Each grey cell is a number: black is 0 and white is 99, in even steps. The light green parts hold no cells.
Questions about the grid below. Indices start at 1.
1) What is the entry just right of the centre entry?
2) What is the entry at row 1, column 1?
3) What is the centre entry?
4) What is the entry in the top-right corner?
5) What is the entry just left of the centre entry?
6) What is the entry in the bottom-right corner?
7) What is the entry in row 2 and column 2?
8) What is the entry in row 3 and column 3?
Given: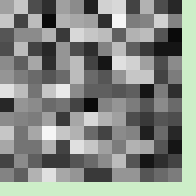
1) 37
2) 62
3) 37
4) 15
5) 54
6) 48
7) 26
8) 54
